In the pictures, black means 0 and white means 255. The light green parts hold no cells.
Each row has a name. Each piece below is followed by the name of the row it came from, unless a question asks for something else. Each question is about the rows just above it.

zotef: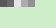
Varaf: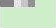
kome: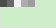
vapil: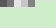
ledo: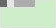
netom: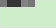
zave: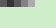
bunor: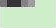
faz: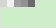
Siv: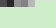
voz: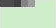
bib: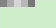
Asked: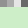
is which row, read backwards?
zotef
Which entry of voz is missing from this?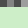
[64]
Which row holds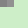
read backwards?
Siv

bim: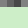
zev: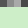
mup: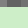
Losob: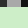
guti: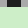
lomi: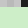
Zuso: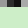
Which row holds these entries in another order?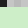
lomi
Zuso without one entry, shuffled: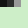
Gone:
[169]
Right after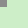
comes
[169]
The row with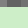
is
mup
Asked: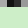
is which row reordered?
Zuso
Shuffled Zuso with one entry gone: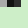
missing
[153]

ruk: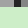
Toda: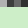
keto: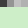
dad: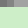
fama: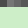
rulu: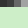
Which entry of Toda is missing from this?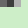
[49]
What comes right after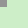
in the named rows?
[193]
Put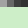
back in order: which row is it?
rulu

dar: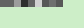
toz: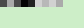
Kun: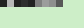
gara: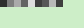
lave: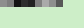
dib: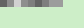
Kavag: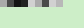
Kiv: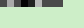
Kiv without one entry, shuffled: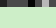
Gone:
[170]
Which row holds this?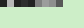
Kun
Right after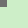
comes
[87]
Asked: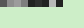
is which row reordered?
Kun
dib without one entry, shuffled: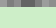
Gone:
[209]
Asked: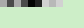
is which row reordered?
toz

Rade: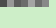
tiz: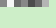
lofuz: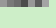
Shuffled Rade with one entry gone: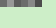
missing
[164]
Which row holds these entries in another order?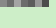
Rade
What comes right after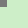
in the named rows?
[108]

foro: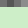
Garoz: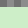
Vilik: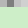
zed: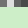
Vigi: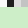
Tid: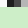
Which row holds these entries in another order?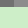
Garoz
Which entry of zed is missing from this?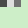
[98]
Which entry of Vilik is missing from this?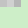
[126]

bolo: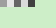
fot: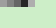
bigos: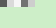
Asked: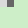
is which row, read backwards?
bolo
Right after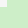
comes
[114]

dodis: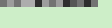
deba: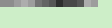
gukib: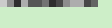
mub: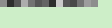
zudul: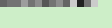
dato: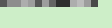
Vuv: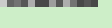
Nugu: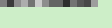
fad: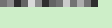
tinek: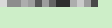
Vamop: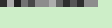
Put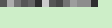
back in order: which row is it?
mub
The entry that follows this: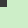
[141]
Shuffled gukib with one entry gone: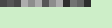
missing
[203]
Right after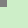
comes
[58]
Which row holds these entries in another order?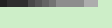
Vamop
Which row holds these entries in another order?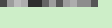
dato
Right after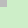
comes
[157]

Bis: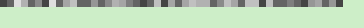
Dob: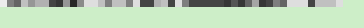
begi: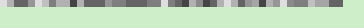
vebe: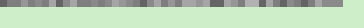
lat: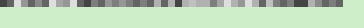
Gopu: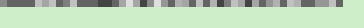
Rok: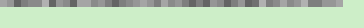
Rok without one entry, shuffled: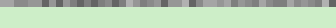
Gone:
[112]
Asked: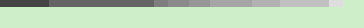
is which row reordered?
Bis
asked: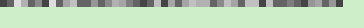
Bis
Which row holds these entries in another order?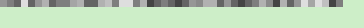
lat
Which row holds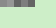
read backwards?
Rok
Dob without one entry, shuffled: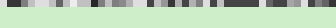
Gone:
[84]
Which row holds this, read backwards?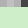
lat

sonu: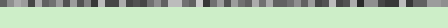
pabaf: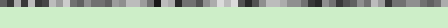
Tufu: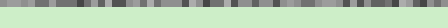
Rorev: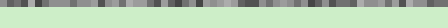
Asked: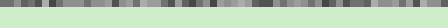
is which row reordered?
Rorev
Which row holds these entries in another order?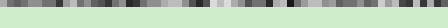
pabaf
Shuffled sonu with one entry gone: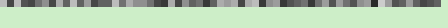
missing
[129]

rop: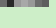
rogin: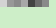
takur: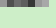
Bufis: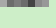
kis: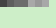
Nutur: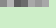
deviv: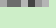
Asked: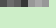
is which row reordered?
takur
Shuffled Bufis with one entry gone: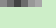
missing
[124]
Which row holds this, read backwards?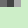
rogin
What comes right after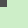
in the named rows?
[108]
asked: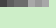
kis
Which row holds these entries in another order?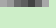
kis

